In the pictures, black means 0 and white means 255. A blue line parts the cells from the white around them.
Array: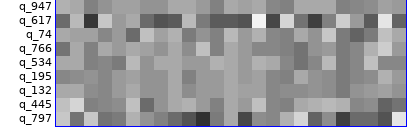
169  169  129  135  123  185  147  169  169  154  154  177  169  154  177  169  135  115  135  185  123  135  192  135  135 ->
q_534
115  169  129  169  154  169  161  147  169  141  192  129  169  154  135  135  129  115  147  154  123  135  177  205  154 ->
q_766
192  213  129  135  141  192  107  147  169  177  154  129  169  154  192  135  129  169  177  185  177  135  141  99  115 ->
q_445

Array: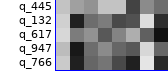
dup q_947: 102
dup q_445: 195
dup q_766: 32

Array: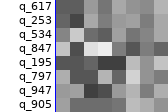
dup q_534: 133
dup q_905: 109
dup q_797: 86
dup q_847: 125

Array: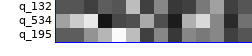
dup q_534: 79
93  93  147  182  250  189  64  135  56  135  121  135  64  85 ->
q_195
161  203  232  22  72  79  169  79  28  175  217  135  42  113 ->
q_534
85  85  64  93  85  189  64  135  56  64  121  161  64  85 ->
q_132

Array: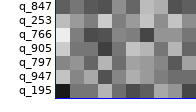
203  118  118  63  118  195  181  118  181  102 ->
q_905
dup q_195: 118
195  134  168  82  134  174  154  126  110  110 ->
q_947
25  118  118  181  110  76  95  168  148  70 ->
q_195

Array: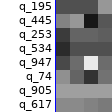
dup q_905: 159
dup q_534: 80
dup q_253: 100
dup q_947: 108
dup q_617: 138
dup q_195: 80
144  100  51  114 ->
q_74

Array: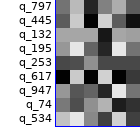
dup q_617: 2
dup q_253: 72
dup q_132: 166
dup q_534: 64

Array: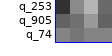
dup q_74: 132
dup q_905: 98
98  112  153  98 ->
q_905

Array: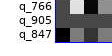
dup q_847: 124
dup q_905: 72
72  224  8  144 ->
q_766
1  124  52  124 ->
q_847
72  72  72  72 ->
q_905

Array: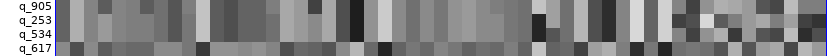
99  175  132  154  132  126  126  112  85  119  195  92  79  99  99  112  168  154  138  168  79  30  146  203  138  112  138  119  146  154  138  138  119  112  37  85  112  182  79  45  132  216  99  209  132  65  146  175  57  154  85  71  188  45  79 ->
q_534
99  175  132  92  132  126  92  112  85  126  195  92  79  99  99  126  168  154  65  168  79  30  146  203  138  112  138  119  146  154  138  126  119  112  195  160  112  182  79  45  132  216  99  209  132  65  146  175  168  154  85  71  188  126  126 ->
q_905
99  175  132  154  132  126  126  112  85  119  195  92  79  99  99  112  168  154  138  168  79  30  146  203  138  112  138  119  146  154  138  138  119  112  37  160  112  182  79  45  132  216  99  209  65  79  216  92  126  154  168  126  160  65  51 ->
q_253

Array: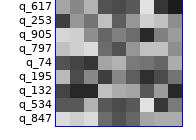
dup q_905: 128
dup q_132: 40
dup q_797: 192
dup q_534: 88
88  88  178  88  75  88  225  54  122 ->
q_534

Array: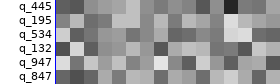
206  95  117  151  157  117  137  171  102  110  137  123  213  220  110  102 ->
q_534
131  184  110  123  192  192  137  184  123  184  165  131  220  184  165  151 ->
q_195
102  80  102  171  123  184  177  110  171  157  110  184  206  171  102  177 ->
q_847
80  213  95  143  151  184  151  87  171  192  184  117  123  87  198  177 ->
q_132

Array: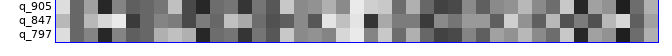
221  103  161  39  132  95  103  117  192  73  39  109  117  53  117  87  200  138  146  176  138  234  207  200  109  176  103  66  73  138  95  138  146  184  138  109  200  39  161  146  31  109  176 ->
q_905
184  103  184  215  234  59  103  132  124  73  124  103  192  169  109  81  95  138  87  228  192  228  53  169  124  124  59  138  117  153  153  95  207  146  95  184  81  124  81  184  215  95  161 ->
q_847
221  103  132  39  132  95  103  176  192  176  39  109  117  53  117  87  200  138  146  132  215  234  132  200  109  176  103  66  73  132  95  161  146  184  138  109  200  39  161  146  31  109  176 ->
q_797

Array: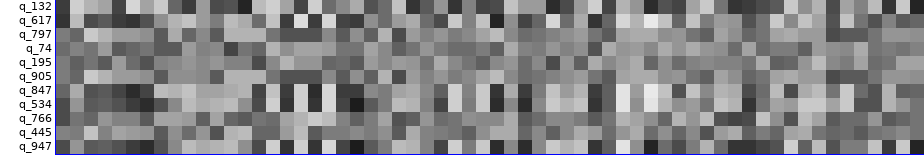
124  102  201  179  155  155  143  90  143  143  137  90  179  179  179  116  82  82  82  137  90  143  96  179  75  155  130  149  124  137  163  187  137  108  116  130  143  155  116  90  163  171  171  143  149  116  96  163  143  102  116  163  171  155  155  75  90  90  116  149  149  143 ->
q_905
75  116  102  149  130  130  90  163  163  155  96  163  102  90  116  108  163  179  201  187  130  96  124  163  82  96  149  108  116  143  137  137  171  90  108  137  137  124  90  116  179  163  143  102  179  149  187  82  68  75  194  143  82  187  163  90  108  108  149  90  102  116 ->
q_766
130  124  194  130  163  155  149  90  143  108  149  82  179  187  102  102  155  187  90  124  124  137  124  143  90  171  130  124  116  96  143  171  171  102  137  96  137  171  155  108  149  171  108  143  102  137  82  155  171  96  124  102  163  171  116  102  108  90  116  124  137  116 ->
q_445
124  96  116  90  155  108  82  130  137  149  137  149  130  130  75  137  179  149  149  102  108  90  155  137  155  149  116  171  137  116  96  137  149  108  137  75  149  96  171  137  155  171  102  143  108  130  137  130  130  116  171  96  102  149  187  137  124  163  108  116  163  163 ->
q_195
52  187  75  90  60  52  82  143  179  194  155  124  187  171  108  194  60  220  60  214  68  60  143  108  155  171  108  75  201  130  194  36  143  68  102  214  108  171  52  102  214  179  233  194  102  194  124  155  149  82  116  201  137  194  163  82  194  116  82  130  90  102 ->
q_617

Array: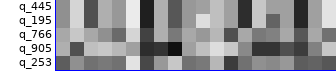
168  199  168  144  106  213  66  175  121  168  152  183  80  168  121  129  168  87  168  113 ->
q_766
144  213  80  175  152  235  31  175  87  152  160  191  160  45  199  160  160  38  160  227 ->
q_445
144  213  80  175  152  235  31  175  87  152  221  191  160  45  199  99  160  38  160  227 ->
q_195
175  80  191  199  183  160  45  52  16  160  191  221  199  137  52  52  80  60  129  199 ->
q_905

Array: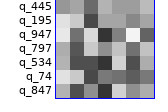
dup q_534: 79
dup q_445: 157
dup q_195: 165

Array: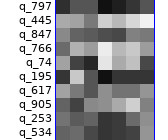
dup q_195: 53
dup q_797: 85

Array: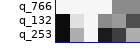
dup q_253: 174
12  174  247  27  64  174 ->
q_253
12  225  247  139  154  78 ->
q_132

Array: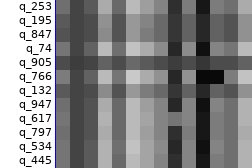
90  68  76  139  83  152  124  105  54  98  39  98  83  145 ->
q_132
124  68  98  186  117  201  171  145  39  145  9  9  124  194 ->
q_766

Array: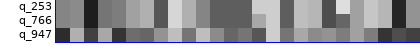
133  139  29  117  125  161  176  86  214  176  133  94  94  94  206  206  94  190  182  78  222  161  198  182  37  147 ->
q_253

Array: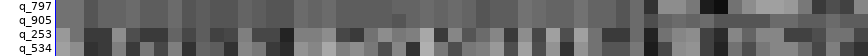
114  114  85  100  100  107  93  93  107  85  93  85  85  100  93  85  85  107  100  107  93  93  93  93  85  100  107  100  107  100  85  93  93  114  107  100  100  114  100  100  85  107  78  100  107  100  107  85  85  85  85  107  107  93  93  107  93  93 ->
q_905
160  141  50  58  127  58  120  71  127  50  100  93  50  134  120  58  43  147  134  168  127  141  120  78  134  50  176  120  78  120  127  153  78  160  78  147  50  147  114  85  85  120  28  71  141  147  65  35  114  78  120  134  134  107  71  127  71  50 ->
q_534
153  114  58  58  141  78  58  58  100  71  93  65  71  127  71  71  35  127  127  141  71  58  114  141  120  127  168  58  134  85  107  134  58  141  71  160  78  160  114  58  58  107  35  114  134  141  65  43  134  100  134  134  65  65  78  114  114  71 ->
q_253

